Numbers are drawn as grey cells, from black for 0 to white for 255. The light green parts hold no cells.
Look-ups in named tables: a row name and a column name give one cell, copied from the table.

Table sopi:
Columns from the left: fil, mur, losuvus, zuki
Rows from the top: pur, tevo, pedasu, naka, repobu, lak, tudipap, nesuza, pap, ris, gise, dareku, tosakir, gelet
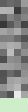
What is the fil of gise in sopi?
82
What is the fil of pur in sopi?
95
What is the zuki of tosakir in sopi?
106
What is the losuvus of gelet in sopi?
234
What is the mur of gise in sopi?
106
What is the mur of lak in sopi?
128
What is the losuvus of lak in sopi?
107
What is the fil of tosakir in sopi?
147
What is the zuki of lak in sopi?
82
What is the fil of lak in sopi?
127
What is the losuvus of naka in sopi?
120
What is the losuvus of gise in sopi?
88
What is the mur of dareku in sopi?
161
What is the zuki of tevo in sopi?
117
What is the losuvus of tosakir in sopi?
182
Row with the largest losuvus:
gelet

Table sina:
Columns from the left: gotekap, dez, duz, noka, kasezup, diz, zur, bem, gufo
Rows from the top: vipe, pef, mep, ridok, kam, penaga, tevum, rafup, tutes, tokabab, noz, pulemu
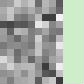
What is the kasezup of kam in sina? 126
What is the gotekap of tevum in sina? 122
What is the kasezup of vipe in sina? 198
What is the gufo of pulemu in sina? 59
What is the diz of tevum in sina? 192
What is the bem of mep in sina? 63
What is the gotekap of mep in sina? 163
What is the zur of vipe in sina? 182
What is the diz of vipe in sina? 108
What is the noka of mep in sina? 117
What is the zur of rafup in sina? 131
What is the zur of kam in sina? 165
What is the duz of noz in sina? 174
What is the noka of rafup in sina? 137
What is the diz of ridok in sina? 231
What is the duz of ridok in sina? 89
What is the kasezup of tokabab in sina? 186

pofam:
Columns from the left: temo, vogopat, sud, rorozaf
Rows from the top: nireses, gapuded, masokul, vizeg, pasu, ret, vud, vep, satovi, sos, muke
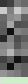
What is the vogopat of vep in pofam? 181
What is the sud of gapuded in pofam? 203
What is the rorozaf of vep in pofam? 133
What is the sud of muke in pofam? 123
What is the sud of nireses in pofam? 121
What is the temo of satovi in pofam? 66
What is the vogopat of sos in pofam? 16
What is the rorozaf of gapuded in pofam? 164
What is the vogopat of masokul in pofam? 139

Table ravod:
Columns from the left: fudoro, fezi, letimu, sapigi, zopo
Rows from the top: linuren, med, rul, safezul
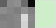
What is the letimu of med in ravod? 126
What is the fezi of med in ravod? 133
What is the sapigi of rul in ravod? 217
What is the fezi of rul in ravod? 130
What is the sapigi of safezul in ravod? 210
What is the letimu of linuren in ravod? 143
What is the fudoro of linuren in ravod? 96
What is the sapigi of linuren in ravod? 107
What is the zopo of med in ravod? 128

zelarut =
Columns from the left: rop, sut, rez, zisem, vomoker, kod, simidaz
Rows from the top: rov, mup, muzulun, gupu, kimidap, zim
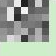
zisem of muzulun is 100
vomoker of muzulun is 129
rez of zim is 197
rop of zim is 155
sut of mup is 229
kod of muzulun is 135
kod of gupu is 114
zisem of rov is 33
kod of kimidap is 174
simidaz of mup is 109
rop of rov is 145
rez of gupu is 161
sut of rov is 126
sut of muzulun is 228
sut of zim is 217
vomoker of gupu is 121
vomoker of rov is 83
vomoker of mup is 96
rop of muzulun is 134
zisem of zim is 56
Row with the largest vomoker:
zim

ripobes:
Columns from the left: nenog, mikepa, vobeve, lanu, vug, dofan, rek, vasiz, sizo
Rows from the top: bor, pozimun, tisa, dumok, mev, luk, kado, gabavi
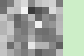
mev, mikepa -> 199
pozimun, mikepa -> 198
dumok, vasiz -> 149
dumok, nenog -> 179
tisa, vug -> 185
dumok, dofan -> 240
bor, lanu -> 216
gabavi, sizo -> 186
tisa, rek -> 141
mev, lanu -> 120
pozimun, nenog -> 113
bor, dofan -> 190
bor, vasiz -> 208
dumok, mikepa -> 197
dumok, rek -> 138
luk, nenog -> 201
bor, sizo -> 123
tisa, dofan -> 101
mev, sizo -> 186

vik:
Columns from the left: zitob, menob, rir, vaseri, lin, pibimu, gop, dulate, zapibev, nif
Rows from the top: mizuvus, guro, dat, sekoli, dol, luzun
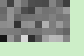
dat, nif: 120
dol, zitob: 126
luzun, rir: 107
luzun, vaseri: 215
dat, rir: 102
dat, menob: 147
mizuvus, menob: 65
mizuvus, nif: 62
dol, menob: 124
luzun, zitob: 20
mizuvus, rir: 142
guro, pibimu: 128
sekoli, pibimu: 82
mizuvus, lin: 78

